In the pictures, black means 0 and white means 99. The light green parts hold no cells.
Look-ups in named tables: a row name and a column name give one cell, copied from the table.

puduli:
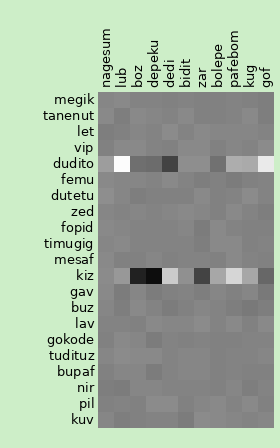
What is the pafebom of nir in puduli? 52
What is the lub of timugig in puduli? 53
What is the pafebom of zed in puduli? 53
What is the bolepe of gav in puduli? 52
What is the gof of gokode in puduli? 51
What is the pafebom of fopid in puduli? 51
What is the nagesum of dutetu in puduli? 55
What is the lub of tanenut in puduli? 49
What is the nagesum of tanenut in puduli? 53
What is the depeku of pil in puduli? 54
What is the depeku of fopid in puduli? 51
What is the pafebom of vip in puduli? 52
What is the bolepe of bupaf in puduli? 50
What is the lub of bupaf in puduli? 52
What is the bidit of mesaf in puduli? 51
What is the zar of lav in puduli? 54
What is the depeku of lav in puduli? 53
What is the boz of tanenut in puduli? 53
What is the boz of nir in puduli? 52
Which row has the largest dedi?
kiz

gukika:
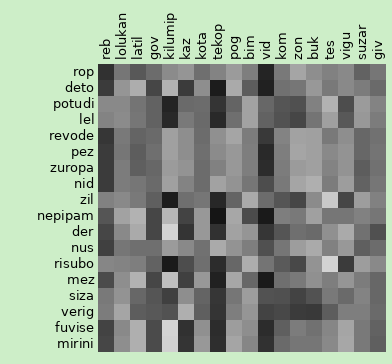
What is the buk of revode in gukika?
62
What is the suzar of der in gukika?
44
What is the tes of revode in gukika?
47
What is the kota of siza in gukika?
39
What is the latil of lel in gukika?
46
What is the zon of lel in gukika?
27
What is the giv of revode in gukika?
44
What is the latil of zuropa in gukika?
37
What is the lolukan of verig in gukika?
64
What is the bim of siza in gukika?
61
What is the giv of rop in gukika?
46
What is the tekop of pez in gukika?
54
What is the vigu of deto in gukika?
53
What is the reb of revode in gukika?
21
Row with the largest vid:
risubo

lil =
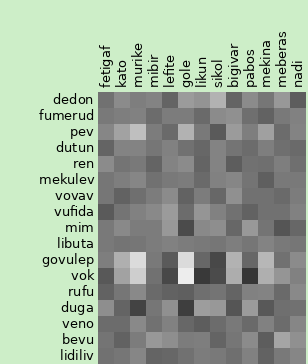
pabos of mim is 59
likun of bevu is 49
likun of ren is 39
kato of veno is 42
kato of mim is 53
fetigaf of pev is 52
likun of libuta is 47
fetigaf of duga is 55
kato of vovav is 38
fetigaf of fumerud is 47
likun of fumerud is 41
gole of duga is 24
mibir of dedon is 51
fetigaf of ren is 54
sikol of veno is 42
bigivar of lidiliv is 43

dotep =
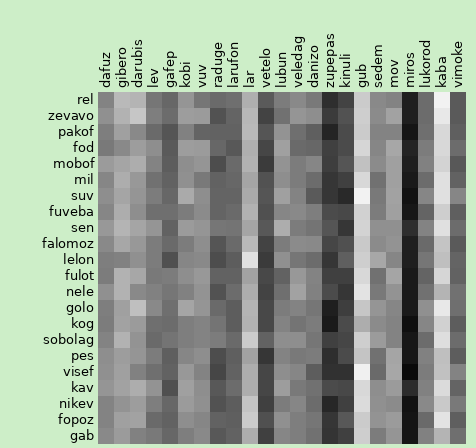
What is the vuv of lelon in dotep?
53
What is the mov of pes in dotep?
64
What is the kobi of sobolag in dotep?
49
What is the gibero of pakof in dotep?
62
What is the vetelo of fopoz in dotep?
31
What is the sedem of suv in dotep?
47
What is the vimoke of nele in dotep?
44
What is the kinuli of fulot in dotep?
25
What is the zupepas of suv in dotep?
21
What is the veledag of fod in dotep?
41
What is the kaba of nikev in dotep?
78
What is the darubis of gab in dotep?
50
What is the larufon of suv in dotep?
39
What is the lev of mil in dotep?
44
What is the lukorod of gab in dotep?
50
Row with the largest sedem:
lelon

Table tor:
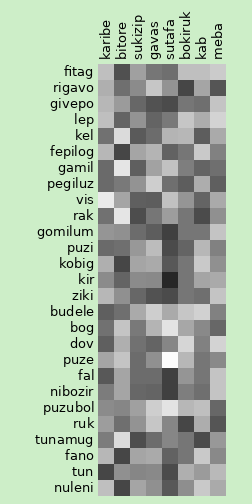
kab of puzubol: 74
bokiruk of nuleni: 55
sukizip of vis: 37
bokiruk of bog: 65
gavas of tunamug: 42
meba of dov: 82
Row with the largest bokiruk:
dov

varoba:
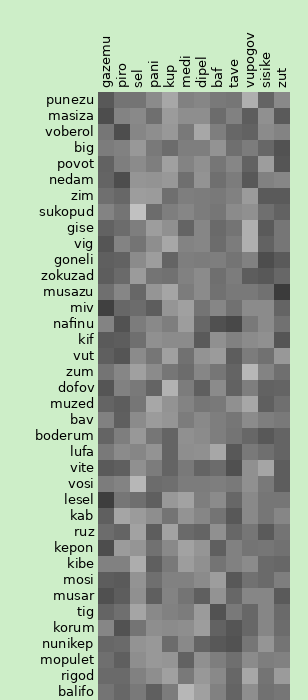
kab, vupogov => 53
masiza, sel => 53
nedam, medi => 43
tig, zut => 41
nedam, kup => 59
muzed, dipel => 46
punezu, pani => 54
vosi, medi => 48
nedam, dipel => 57
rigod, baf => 53
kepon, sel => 58
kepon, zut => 44
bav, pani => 60
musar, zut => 35
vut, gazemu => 37
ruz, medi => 41
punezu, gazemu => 34
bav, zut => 47
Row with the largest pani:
muzed

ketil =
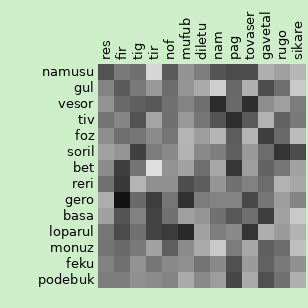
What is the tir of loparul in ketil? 26
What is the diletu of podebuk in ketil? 53
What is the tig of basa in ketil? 50
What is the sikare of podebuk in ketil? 68
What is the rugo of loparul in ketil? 60
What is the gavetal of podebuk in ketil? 31
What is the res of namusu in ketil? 32
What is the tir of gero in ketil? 24
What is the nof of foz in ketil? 46
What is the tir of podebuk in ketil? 54
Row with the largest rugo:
reri

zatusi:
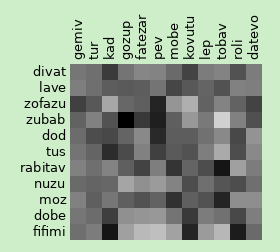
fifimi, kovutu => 14
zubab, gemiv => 38
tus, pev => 25
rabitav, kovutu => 39
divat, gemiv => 46
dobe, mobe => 45
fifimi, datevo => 41
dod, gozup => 39
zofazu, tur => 34
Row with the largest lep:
fifimi

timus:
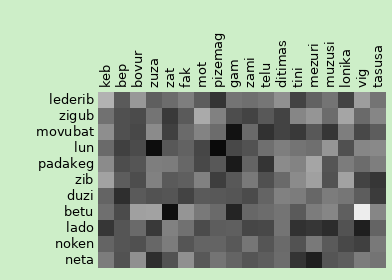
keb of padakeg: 54
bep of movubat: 31
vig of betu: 92
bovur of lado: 41
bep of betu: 29
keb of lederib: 69
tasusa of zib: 21
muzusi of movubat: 21
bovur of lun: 29
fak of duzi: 26
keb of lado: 21
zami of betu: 40
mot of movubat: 51
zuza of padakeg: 49
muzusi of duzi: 48
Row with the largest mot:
zigub

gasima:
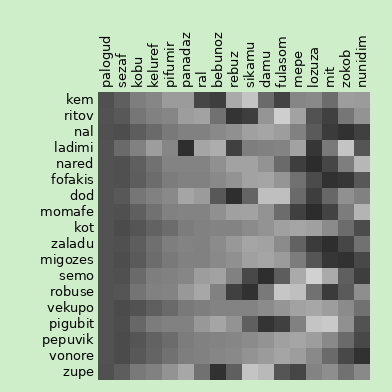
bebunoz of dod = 34
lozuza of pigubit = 76
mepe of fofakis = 44
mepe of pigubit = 50
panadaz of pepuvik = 48
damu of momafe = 57
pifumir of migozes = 47
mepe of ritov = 63
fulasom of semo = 36
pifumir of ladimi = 52
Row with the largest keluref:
ladimi

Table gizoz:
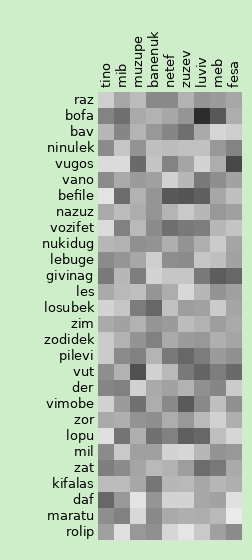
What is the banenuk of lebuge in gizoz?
80
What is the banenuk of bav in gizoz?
59
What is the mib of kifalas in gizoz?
73
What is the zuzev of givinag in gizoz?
77
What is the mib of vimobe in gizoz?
60
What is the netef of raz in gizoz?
53
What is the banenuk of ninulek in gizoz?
74
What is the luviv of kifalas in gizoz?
65
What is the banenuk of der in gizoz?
66
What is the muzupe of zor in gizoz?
57
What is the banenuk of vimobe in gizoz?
67
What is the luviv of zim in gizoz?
69
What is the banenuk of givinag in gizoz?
82
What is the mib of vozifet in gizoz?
50
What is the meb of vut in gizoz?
49

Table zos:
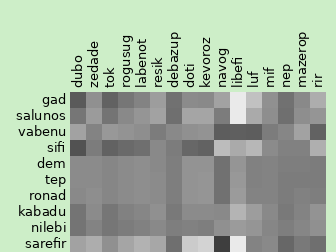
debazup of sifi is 48
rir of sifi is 68
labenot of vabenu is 55
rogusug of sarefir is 64
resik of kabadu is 56
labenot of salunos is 58
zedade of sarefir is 67
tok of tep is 52
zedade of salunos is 60
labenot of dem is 55
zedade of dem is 54
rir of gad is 67
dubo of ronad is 53
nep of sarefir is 40
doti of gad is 54
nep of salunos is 43
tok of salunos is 45
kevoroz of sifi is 38

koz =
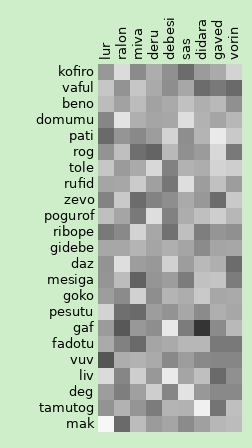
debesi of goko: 70
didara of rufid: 61
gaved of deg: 53
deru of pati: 61
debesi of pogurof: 50
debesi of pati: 82
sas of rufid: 86
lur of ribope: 47
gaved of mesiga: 76
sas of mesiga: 48
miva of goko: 81
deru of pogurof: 86
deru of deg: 80
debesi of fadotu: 66
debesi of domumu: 65
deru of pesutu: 61
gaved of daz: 68
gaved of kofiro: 66
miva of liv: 80
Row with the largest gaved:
pati

